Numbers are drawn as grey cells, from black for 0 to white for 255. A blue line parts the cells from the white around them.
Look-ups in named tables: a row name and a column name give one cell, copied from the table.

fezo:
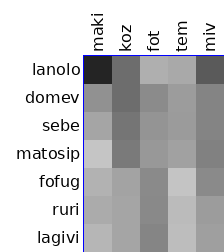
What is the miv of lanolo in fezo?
90
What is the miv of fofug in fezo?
138
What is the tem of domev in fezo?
156
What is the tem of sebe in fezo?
155
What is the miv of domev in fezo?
132
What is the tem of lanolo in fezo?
169
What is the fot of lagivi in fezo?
133
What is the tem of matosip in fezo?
161
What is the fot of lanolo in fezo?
175
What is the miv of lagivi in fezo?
159
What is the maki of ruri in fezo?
171
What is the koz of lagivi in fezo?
165
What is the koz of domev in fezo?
109
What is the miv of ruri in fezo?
156
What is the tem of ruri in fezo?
187
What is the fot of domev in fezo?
139
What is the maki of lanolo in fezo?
36
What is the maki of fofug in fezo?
178

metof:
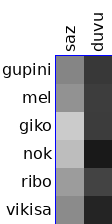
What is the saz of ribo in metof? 156
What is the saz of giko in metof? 203
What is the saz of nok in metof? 189
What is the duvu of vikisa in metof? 36
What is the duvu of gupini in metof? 56
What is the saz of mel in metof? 146
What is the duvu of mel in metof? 61
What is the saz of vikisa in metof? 139
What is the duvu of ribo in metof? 67
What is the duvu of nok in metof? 25
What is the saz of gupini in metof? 133
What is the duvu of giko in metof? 60

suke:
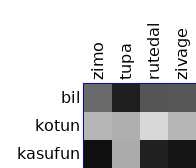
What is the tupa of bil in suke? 30
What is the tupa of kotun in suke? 175
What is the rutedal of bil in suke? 85
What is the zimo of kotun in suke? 182
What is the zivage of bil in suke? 87
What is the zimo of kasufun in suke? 15
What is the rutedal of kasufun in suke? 33
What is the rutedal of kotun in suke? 216
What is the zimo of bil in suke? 105
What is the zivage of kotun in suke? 183
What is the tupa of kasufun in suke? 171
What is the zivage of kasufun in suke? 21

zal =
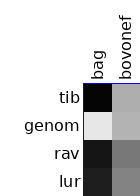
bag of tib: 5
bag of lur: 30
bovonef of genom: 179
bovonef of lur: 131
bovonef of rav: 120
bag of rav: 21
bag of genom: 231
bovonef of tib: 174
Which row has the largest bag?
genom

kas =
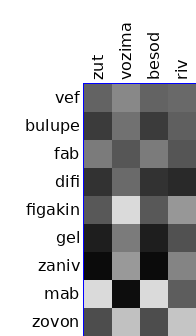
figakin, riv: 151
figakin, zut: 88
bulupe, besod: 59
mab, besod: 218
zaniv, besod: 11
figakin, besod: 88
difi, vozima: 106
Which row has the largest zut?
mab

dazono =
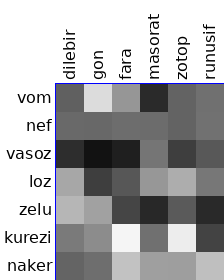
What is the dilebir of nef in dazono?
105
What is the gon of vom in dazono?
220
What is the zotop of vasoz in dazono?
62
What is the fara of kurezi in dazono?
245
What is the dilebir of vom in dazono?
96
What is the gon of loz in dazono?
62
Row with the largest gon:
vom

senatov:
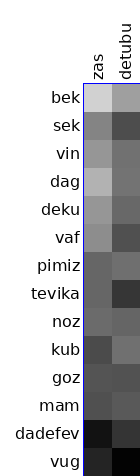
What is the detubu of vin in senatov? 113
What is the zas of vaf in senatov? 141
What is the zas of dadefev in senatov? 18
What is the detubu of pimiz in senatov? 111
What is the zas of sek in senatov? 132
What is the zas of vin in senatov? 150
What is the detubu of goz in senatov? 82
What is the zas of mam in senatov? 80
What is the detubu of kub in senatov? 112
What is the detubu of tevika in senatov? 54
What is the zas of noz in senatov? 107
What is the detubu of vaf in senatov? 80

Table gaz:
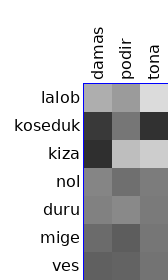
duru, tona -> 122
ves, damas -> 96
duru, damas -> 129
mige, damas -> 107
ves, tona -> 115
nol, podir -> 111
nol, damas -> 133
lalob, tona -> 219

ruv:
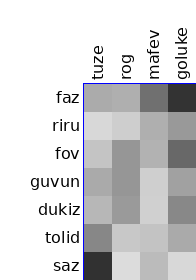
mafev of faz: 112
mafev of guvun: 207
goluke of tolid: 170
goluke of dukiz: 136
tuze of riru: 216
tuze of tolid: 135
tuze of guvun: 170
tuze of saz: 49
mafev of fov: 178
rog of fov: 150
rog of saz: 220
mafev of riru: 175

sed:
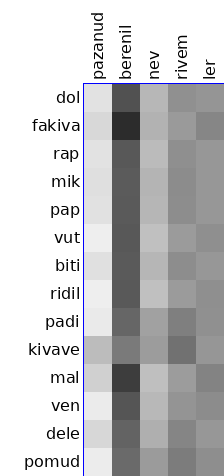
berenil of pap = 90
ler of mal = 131
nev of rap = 187
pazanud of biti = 224
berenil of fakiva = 44
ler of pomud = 142
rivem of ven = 148
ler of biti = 151
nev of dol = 183
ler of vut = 143
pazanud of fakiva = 216
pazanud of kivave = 188
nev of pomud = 155
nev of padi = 161

